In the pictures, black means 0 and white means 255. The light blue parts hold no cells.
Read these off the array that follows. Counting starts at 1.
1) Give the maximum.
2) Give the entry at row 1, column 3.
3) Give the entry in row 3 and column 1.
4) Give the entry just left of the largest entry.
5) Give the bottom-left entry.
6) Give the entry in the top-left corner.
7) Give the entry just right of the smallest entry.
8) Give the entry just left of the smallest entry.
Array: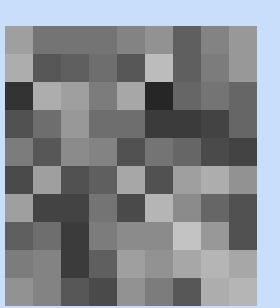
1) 195
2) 116
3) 51
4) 139
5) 146
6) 159
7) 102
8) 167

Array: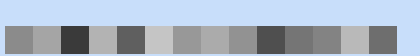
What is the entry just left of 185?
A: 131
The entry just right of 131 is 185

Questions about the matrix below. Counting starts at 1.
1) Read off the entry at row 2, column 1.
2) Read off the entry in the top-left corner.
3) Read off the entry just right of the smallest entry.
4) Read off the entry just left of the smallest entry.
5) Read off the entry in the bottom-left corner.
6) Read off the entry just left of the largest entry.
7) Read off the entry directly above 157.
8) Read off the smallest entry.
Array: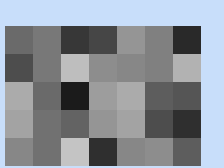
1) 77
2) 106
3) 157
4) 106
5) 135
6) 113
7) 141
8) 27

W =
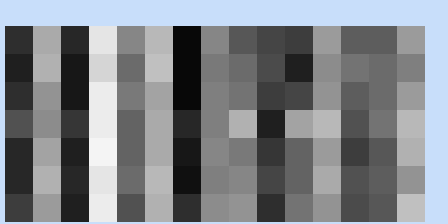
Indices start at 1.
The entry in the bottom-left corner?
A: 61
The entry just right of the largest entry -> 99
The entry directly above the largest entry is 236
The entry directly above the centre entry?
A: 127
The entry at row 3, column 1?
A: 46
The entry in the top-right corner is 155
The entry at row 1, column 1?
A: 46
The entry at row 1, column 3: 39
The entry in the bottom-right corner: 192
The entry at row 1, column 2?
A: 170
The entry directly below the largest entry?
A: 229
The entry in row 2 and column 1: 31
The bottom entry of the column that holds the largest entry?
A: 236
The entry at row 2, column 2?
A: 177
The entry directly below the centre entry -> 134
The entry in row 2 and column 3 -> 23
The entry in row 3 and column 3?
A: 23

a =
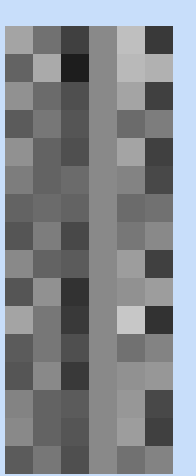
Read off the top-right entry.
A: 57
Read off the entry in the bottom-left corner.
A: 91
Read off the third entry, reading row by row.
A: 64
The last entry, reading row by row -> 131
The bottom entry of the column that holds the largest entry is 113
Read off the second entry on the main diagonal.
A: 170
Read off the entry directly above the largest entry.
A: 145
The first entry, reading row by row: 164
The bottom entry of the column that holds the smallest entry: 79
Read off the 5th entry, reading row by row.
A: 191
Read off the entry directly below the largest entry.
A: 113
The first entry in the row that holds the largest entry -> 164
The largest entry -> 199
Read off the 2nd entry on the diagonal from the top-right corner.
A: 185
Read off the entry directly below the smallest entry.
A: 79
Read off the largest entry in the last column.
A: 177
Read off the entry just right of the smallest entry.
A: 137
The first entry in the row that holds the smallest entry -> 99
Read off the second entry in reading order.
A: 113
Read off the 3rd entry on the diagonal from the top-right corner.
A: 137

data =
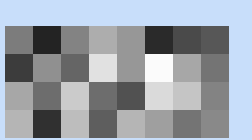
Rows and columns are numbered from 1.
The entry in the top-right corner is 87
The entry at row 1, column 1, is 124
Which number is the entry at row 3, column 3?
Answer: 203
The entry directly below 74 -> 167
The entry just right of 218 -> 197
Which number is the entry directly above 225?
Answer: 173
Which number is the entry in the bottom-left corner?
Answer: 181
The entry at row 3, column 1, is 167
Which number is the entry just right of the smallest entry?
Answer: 131
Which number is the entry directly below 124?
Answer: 60

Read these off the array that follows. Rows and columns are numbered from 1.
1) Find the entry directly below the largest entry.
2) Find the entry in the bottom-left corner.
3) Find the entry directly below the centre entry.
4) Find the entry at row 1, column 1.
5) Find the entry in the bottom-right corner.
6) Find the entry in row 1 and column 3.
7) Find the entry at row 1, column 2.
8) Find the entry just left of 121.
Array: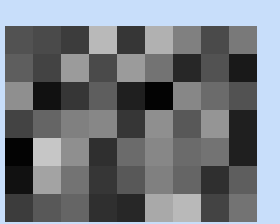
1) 163
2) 60
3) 107
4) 82
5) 115
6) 60
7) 74
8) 74

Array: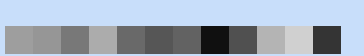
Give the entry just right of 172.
105
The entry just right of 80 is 180
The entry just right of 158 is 150

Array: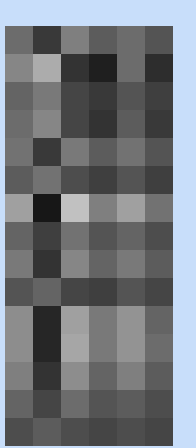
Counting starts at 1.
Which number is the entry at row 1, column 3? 127
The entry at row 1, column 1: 108
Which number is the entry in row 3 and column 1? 100
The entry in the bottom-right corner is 69
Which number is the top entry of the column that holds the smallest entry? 57
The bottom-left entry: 77
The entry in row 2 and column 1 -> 134
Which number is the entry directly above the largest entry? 77
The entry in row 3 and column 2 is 121
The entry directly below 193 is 114
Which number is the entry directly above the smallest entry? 114
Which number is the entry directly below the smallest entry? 63
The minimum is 23
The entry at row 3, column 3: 69
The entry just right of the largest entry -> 127
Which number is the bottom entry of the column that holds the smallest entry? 92

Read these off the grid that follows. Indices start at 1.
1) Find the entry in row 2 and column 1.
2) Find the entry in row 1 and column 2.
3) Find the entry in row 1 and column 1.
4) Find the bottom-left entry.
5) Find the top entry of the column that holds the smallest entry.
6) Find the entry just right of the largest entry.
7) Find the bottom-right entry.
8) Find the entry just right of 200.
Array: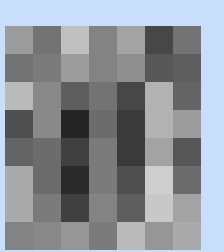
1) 115
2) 115
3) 156
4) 131
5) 192
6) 108
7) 170
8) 163

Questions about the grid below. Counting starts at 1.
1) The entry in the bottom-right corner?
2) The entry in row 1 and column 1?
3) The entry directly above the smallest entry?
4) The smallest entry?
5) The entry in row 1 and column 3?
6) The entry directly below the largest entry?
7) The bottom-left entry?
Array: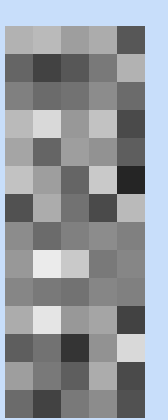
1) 81
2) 178
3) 94
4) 37
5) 158
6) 121
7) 107

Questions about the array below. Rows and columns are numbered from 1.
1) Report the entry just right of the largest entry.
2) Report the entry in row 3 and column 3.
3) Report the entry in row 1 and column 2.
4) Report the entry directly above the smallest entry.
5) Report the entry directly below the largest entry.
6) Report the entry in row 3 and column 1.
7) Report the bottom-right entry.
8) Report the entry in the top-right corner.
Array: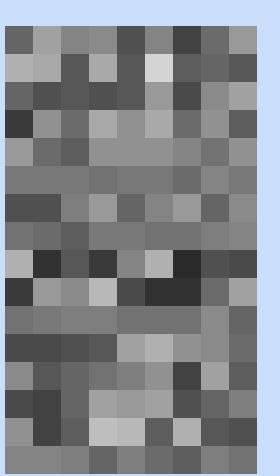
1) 93
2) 87
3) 161
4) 114
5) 153
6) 101
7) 114
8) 153

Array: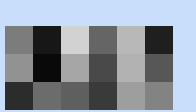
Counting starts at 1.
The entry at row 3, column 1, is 44
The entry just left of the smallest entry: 146
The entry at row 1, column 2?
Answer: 23
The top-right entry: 31

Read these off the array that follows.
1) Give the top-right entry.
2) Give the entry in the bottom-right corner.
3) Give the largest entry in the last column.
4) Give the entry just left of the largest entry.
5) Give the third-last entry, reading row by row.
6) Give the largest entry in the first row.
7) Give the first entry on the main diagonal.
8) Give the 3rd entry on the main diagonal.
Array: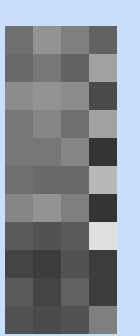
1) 98
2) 127
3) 223
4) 90
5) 74
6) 147
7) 111
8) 140
